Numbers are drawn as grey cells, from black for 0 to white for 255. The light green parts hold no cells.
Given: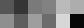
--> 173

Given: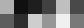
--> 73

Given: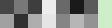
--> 90

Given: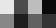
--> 9

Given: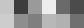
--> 75

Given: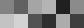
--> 139
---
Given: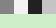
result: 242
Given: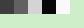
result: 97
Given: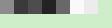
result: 58
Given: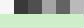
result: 57
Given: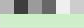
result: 62
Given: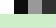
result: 13
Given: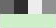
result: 46
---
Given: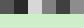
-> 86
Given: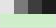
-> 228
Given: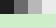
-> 30
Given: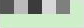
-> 85
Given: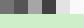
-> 115
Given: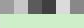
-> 157
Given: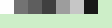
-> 254
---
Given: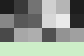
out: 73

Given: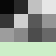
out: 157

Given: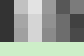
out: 51

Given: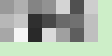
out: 167

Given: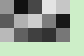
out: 185

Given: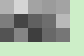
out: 83

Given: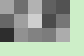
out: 45

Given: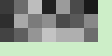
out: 67
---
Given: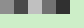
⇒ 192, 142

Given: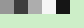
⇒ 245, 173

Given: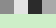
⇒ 227, 169

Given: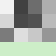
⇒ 242, 222

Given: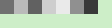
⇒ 234, 206

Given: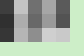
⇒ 207, 201

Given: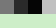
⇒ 192, 119

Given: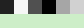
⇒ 246, 209

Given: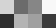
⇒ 248, 212
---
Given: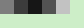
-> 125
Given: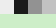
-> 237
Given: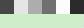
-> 71
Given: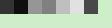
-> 51
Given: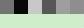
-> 115
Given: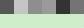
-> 87
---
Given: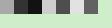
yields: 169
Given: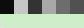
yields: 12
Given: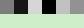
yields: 125
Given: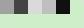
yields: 161
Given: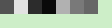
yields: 82
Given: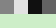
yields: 131
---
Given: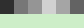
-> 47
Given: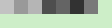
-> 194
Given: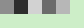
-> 141
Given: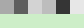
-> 169
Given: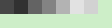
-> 70
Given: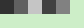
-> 49
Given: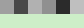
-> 159
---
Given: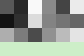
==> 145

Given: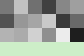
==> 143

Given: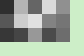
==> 152

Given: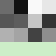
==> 164

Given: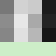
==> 224

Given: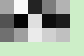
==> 235

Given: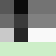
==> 38

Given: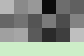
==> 42
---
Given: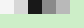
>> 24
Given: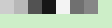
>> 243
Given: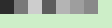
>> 180
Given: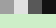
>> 225
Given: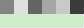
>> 166
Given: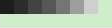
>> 117
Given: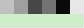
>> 115
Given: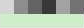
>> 56
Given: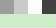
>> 202
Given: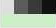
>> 92
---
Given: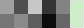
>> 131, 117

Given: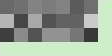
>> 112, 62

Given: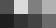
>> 177, 31

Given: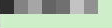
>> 145, 46

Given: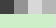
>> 182, 63

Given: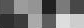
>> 71, 47
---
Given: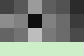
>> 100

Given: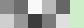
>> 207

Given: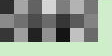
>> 54

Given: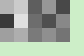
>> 159

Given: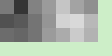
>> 108

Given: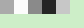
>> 170

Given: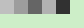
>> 191

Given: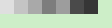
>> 223

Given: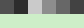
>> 80
